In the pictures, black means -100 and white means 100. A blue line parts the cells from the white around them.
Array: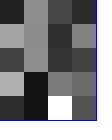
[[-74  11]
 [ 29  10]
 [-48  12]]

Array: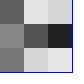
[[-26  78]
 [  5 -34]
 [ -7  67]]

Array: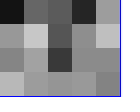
[[-85 -20]
 [ 19  56]
 [  4  27]]

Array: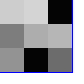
[[ 61  66]
 [ -2  36]
 [ 15 -97]]

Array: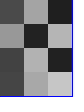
[[-42  29]
 [ 19 -73]
 [-48  40]]

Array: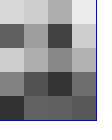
[[ 69  61]
 [-24  24]
 [ 61  36]]

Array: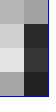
[[ 43  26]
 [ 63 -66]
 [ 78 -58]]
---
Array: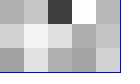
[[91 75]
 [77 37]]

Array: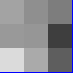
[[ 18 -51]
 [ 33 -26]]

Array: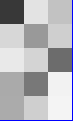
[[ 20  62]
 [ 66 -15]]

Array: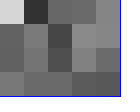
[[ -4 -45]
 [ -9 -38]]

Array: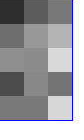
[[19 41]
 [ 9 70]]

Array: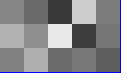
[[ 12  83]
 [ 37 -15]]

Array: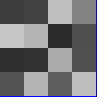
[[ 41 -66]
 [-61  33]]
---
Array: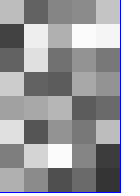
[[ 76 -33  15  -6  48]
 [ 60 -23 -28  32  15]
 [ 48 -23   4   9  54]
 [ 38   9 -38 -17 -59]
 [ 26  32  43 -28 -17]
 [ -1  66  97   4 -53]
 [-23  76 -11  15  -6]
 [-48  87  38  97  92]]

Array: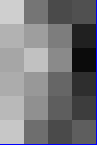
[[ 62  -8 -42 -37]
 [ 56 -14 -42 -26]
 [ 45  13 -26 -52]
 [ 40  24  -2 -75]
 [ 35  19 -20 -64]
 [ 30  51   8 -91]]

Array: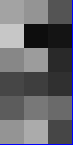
[[ 56 -90 -84]
 [ 28  16 -34]
 [ 16  34 -45]
 [  6  22 -68]
 [-28  -6 -17]
 [-45 -51 -62]]

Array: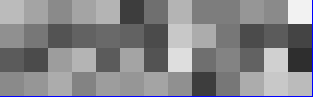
[[ 47  29   8  29  41 -52 -13  41  -2  -2  18   8  90]
 [ 13  -7 -35 -23 -18 -23 -41  57  35  -7 -41 -29 -47]
 [  8  18  35   3  23  18  29  13 -52  -7  35  57  47]
 [-29 -41  23  41 -29  29 -35  74 -13   3 -23  63 -64]]

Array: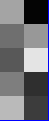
[[ 46 -53]
 [ 29 -97]
 [ -1 -63]
 [-13  19]
 [-31  79]]

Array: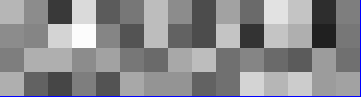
[[ 43  10 -55  71 -29  -7  48  10 -40  27 -17  77  54 -65  -1]
 [ 37 -23 -45  -1 -35  32  16  16 -23 -12  66  43  60  22  27]
 [ 10   4  66  98   4 -35  48 -23 -40  54 -60  54  37 -75  -7]
 [ -1  37  37  10  27  -7 -17  32  48 -12   4 -17 -29  22 -12]]
